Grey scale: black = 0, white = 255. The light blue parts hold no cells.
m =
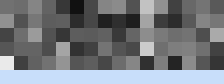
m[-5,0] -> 113
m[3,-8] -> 84
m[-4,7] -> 32
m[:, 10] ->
[194, 164, 141, 203, 48]
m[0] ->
[113, 109, 133, 99, 55, 17, 72, 133, 139, 82, 194, 145, 65, 104, 116, 89]
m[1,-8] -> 47
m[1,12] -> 44
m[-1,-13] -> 114
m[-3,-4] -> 110
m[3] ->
[86, 100, 100, 77, 165, 50, 65, 116, 84, 73, 203, 111, 126, 129, 112, 66]
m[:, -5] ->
[145, 61, 122, 111, 127]
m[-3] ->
[68, 110, 155, 82, 54, 93, 91, 97, 57, 101, 141, 122, 110, 115, 78, 170]
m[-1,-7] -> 134
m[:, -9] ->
[133, 32, 97, 116, 71]
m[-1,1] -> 64
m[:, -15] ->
[109, 82, 110, 100, 64]

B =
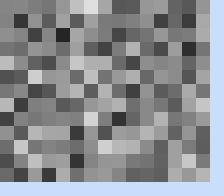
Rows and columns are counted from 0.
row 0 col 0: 133
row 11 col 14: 122
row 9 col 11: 156
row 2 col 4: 37
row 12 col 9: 97
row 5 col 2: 206
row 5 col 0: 81
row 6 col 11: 91
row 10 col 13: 123
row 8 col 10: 137
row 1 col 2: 146
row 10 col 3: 131
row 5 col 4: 155
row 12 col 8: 133
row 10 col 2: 118
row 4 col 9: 70
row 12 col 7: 153
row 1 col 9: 128
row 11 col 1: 131
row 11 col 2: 191
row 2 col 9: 102
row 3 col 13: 46
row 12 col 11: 95
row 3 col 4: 108
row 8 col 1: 130
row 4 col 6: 175
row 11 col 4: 158
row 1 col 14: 168
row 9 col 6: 150
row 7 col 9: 111
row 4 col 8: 106
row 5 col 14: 164
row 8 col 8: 51
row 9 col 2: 182
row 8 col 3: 127
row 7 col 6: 151
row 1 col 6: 160
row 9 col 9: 151

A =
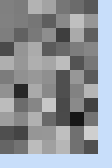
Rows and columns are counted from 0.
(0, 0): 128
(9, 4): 191
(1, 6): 150
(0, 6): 88
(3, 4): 105
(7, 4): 73
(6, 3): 137
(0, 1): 124
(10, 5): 113
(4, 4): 189
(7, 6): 65
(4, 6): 119
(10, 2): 188
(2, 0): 126
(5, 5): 151
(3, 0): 74
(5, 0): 124
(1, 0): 129
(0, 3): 163
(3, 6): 134
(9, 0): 79

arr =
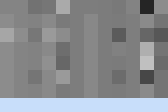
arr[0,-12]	132
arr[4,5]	125
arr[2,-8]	140
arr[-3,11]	107
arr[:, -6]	[125, 136, 136, 136, 136, 136, 136]
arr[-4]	[140, 132, 130, 137, 110, 125, 136, 124, 129, 126, 175, 116]
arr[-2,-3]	126
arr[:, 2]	[114, 130, 119, 130, 130, 117, 130]
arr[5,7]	124
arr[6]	[140, 132, 130, 137, 122, 125, 136, 124, 123, 126, 138, 116]
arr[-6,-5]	124
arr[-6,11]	116
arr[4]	[140, 132, 130, 144, 103, 125, 136, 124, 123, 126, 192, 107]
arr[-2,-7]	125
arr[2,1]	141
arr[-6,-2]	138
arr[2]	[166, 141, 119, 154, 140, 125, 136, 124, 91, 126, 102, 87]
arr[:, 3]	[118, 137, 154, 137, 144, 137, 137]
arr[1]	[140, 132, 130, 137, 122, 125, 136, 124, 123, 126, 138, 116]

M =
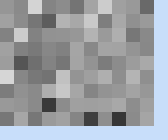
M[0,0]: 150
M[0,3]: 132
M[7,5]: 160
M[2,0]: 130
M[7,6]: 159
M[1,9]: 144
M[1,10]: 154
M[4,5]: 164
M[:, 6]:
[164, 201, 179, 136, 147, 159, 133, 159, 63]
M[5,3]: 115
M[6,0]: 124
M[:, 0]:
[150, 161, 130, 161, 157, 214, 124, 153, 119]
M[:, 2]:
[212, 118, 130, 121, 111, 120, 138, 138, 119]
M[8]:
[119, 166, 119, 154, 161, 133, 63, 142, 54, 139, 165]
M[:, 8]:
[160, 168, 175, 163, 140, 142, 151, 168, 54]
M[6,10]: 151
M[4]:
[157, 85, 111, 131, 118, 164, 147, 124, 140, 156, 169]
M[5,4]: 193
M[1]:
[161, 140, 118, 93, 179, 168, 201, 126, 168, 144, 154]
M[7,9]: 141
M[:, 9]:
[153, 144, 119, 148, 156, 180, 163, 141, 139]
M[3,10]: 136
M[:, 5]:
[116, 168, 151, 165, 164, 148, 166, 160, 133]
